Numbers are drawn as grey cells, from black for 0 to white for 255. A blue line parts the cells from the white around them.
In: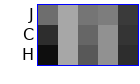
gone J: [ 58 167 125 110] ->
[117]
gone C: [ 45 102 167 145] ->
[52]
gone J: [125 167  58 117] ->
[110]

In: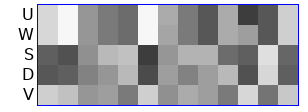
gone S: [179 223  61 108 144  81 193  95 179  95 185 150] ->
[102]
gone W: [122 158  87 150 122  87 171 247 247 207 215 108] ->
[165]

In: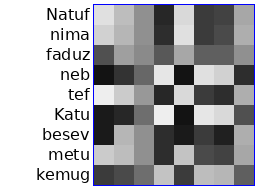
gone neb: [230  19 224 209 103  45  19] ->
[51]
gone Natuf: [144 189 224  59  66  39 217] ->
[167]
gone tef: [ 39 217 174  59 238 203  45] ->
[152]
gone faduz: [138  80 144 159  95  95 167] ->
[88]
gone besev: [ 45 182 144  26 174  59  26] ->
[32]

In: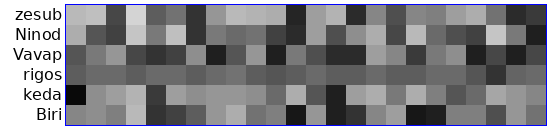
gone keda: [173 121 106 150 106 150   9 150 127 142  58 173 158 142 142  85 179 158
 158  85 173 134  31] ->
[166]
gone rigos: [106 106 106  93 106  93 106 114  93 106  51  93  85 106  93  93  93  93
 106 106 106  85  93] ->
[100]
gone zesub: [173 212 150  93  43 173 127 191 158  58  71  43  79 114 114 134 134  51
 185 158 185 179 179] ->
[37]

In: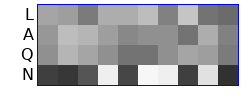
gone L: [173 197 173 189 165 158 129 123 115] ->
[107]
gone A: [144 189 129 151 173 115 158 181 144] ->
[136]
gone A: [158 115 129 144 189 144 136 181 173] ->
[151]

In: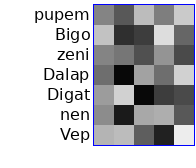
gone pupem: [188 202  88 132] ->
[126]
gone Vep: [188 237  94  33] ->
[180]
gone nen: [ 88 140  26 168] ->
[174]
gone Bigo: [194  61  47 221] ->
[102]
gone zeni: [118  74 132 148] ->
[80]

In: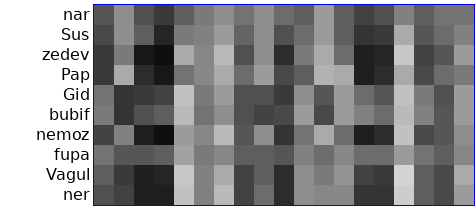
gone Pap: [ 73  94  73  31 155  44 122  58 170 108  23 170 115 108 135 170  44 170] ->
[178]
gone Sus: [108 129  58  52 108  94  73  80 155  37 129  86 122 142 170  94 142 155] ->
[100]
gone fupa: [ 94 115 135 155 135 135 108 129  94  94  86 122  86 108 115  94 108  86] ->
[162]
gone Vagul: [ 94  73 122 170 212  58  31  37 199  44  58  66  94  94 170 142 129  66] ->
[148]

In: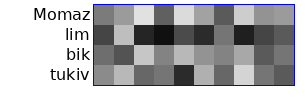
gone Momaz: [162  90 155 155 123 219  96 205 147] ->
[225]
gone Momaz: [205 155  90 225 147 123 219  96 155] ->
[162]
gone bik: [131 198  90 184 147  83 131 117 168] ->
[110]
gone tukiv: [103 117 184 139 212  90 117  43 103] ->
[176]
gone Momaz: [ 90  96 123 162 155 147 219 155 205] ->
[225]
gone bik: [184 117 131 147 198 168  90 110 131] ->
[83]
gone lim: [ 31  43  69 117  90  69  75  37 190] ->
[16]

